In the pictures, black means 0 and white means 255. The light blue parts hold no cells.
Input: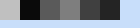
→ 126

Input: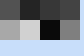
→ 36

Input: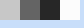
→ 100

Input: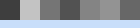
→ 132

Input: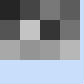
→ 69

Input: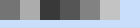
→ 85

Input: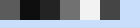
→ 113

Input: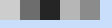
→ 37

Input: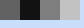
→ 18

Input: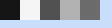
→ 81
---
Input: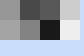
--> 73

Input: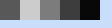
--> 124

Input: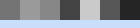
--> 202

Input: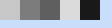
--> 95

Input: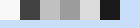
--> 156

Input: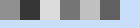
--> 117

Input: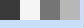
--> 245

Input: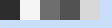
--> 110

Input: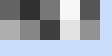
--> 119
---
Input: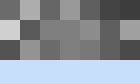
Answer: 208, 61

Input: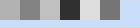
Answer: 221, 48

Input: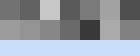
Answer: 199, 57

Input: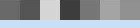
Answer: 213, 61

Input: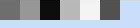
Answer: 243, 12

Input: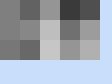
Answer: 198, 58

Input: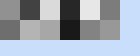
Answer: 231, 25

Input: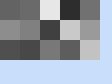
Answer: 231, 45

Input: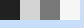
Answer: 246, 33
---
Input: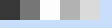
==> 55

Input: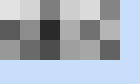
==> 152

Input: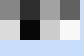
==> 219

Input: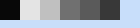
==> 8

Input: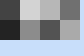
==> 35

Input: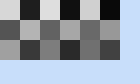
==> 160
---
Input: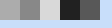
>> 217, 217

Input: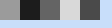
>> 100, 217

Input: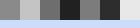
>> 33, 232

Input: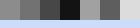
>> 19, 220

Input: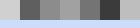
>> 161, 208

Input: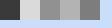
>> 145, 218

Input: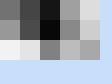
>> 8, 242

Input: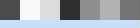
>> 47, 248
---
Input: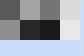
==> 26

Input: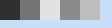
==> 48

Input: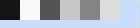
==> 21

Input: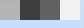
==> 62

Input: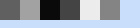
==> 10

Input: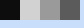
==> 13

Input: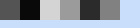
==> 9
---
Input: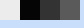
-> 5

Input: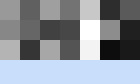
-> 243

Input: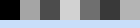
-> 111

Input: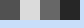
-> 219

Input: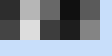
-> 61

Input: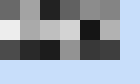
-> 147

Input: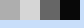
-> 214

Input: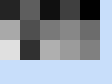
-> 175
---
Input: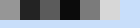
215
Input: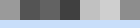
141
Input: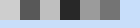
116
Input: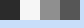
86
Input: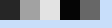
103
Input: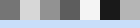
181
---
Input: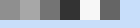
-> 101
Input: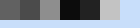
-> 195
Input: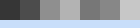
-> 199
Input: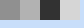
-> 214
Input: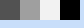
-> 0
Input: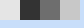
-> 200
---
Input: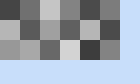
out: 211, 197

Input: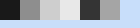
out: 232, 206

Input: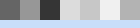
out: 240, 220

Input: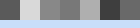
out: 217, 175

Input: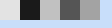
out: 227, 193

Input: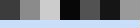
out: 204, 154
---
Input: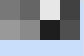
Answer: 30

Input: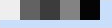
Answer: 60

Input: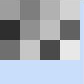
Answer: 74

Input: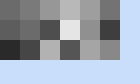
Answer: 178

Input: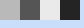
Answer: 234

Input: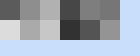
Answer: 199

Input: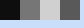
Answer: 208
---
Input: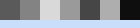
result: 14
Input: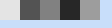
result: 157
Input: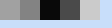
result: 203
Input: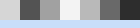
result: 45
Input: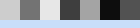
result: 82
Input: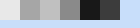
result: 60
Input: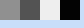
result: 3
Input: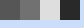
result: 41
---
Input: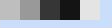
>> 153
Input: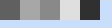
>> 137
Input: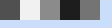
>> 116
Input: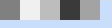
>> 163
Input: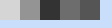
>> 109
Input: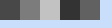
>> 97
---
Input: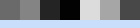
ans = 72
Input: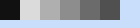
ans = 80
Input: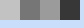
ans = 55
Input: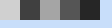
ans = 38
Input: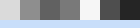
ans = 37
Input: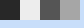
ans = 166
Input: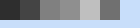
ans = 112
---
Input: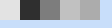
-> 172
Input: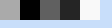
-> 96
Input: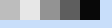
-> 147
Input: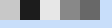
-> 136
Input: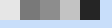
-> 141
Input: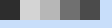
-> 112
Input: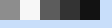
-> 92
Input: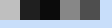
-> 78
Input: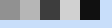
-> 145
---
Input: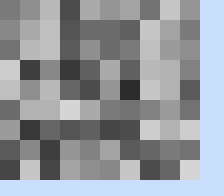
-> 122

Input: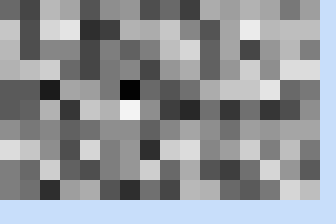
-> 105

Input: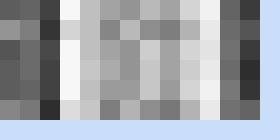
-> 93

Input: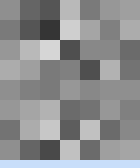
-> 143

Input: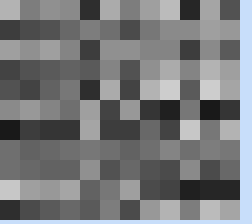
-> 179
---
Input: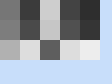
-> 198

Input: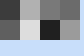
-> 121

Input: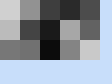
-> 26

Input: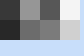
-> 87

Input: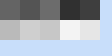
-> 108

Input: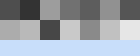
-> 157

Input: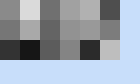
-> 100

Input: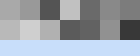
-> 84
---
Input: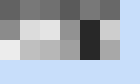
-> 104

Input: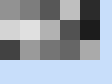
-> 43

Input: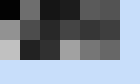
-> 83

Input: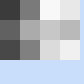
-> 232

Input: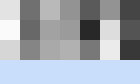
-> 69

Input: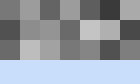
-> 170

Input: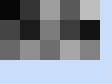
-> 190

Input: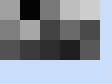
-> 205
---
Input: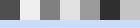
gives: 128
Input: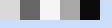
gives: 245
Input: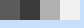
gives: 176
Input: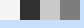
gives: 202
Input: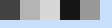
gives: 215
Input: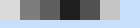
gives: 95
